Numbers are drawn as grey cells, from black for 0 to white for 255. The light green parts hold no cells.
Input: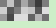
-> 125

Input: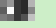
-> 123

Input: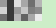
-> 154

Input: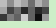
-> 189

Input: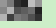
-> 150

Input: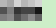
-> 182

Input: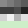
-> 136

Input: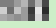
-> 126

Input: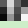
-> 90

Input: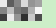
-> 234
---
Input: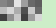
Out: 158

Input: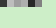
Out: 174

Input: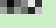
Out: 139

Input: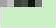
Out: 75

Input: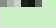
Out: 32

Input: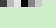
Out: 5

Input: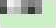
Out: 144

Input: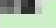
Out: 65

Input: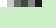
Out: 70
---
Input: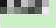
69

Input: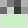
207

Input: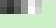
150

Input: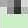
142

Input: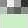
123

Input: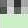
211
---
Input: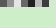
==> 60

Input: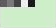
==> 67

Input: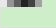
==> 66

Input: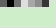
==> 53

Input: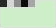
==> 39

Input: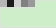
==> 128

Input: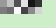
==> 53

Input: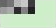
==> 45

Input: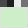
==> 72

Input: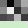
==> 45
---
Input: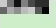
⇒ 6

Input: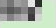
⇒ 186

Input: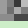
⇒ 125

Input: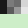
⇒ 229

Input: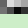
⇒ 48

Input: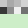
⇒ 113
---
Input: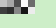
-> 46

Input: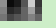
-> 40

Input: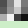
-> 147

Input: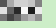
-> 100

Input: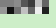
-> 18

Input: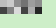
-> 129

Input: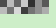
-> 116
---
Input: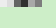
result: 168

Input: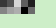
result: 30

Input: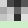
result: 169

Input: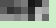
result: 22

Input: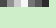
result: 117

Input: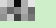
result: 229
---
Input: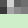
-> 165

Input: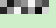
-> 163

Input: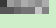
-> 115

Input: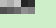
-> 106

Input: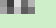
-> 192

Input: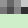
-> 76

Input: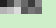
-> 89
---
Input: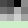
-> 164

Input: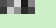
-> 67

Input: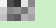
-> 164

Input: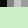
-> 157

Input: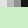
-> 22

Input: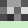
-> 62

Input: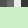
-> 55
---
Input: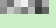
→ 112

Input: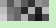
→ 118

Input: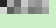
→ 172

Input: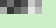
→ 114

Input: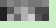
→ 87

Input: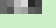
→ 121

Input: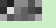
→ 224
